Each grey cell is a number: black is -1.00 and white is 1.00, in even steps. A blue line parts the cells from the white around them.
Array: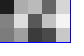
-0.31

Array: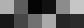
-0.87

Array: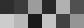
-0.69

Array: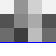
0.06

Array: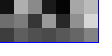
-0.69

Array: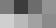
-0.53

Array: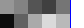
-0.34

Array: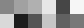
0.81

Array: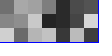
-0.67

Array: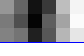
-0.26
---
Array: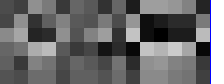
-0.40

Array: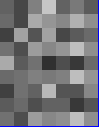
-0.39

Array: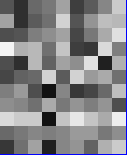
-0.12

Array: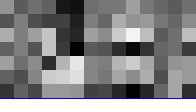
-0.24

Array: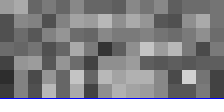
0.02
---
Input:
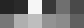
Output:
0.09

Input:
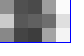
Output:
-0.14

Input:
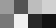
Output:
-0.68

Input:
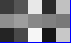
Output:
0.00

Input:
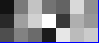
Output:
0.37

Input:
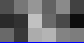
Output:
-0.43

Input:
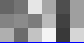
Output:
-0.49

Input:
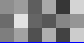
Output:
0.05

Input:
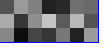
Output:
0.44

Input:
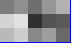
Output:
-0.35
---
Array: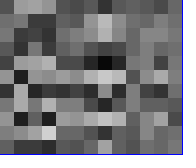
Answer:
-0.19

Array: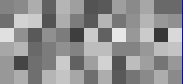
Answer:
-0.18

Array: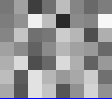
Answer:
-0.02

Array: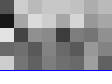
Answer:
0.46

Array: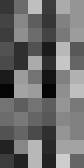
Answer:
0.17

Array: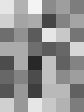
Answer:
-0.02

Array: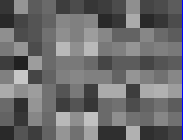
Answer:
-0.28

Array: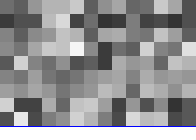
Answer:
-0.37
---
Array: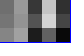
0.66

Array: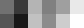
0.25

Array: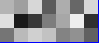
0.87

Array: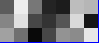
0.70

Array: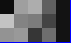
-0.47

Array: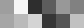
0.19

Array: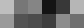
-0.56

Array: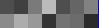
-0.21

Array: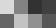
-0.61
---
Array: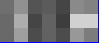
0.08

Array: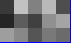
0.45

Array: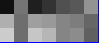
-0.31

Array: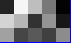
-0.06

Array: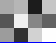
-0.78

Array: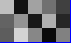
-0.11

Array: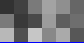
0.12

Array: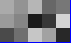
-0.19

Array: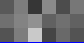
-0.40

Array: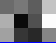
-0.27
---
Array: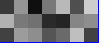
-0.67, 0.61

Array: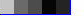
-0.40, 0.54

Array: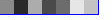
-0.42, 0.80

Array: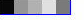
0.39, 0.76

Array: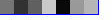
0.58, 0.58

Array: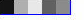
0.82, 0.82

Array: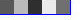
-0.63, 0.84
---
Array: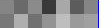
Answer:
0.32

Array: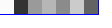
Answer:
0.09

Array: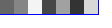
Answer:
0.26

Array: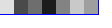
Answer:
0.03

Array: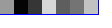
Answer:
-0.26

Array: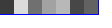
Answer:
0.44

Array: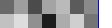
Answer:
0.46
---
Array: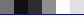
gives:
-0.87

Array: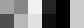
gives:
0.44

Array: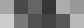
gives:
-0.04

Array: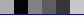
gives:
-0.97

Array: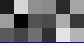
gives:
-0.46

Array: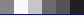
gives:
0.95
